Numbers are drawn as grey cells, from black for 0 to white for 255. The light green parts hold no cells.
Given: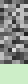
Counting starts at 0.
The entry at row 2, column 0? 46
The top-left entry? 134
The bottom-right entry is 46
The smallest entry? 31
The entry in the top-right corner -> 60
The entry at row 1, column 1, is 206
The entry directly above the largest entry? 118
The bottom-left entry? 118
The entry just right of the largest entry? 118
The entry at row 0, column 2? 60
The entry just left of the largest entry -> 46
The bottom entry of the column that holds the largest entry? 150
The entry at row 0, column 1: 76
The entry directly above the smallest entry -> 118
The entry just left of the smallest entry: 150
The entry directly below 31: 191

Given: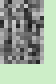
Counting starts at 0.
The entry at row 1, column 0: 188
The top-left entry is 188
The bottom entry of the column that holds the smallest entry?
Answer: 69
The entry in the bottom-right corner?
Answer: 188
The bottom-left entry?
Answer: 188
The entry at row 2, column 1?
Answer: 135
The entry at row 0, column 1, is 109
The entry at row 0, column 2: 38
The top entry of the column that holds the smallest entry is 109
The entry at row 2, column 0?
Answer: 135
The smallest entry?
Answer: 22
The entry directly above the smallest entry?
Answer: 38
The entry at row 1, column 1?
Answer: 69
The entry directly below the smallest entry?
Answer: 53
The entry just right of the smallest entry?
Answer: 149
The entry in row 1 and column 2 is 135

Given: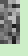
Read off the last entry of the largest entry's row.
203
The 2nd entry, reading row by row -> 86
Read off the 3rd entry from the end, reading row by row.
142
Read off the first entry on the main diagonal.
86
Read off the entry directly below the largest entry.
71
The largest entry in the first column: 173
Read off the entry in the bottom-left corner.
71
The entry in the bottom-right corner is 142
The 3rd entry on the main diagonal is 158

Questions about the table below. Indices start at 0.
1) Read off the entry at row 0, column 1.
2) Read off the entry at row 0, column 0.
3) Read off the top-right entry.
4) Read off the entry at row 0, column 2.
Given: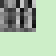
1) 121
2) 53
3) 199
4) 162

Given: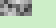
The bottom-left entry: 104
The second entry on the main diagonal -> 172
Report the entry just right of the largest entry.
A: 187
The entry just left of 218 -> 187
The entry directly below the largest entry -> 104
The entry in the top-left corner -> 147
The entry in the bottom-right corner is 131
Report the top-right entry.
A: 147

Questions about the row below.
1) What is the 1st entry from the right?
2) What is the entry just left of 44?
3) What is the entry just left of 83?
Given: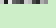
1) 144
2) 71
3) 99

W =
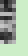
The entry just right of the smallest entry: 68
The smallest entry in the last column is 84
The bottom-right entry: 184
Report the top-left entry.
68
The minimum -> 27
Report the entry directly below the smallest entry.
39
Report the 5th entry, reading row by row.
130
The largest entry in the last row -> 198
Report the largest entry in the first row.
99
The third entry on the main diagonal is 39
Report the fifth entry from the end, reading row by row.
114
